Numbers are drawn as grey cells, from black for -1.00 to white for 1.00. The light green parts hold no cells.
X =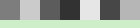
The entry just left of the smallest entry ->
-0.28
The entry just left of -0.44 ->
0.80
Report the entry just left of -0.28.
0.59

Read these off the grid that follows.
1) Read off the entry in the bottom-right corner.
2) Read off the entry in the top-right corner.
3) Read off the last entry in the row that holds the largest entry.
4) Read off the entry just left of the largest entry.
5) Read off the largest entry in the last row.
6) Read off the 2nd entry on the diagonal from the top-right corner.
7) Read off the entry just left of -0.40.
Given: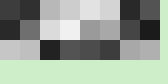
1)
0.38
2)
-0.35
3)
-0.79
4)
0.72
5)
0.55
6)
-0.46
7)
-0.35

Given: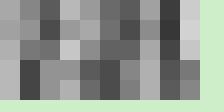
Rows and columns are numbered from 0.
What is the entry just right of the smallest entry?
0.65
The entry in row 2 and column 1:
-0.06
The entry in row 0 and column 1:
0.05
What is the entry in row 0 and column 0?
0.32
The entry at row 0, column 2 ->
-0.29
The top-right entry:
0.60
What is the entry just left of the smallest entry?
0.10
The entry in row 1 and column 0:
0.26
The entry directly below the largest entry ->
0.55
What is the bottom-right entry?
0.05
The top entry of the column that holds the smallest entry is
-0.52

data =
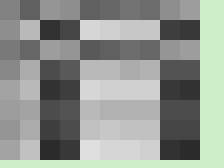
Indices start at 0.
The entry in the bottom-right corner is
-0.66
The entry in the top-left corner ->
0.01
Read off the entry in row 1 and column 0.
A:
0.11
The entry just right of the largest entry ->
0.68
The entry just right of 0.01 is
-0.25
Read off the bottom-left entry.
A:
0.28
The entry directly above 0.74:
0.51
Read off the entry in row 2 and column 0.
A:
-0.05
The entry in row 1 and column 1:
0.45
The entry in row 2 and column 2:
0.23
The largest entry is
0.74
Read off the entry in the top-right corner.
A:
0.23

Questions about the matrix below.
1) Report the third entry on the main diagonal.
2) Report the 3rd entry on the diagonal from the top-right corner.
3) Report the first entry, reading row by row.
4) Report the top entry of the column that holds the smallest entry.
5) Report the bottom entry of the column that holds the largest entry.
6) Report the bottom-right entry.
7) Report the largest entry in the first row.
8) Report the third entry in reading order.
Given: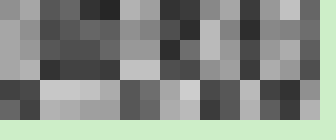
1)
-0.32
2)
0.19
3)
0.13
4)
-0.70
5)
0.46
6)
0.40
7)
0.51
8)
-0.32

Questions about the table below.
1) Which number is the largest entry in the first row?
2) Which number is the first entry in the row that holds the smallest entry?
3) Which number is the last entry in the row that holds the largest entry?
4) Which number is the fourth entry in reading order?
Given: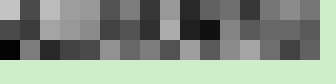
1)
0.53
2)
-0.97
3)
-0.08
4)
0.24

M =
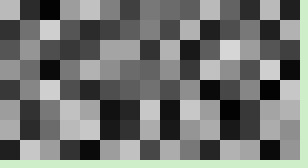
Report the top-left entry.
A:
0.46
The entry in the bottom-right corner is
0.17
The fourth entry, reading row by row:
0.23
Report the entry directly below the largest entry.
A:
0.11
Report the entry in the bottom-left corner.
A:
-0.76
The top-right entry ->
-0.76
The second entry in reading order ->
-0.66
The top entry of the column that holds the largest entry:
-0.22
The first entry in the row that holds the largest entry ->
-0.33
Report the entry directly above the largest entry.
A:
-0.39
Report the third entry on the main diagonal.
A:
-0.39
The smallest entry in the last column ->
-0.92
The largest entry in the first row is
0.51
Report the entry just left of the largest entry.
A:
-0.27
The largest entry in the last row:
0.56
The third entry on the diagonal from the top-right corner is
0.23
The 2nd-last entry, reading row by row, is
-0.92
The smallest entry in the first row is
-0.98
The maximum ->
0.68
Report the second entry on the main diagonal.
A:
-0.11

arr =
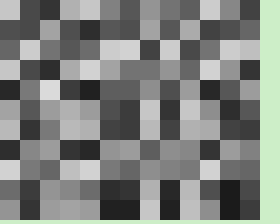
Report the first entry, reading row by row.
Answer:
0.55
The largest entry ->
0.71
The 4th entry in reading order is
0.39
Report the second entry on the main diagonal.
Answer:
-0.43
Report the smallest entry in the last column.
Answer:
-0.59
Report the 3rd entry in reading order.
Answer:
-0.59
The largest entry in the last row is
0.55
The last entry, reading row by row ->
-0.53
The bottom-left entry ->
0.16
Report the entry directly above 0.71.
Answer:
-0.64
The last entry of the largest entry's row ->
0.22
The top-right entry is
-0.48
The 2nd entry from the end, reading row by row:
-0.79
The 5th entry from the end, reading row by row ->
-0.74
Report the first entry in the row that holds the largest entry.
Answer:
-0.69
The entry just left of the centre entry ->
-0.38
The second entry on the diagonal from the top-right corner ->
-0.38
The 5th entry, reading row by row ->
0.55
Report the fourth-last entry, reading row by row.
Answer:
0.50
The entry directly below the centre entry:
-0.53
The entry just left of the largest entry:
-0.05
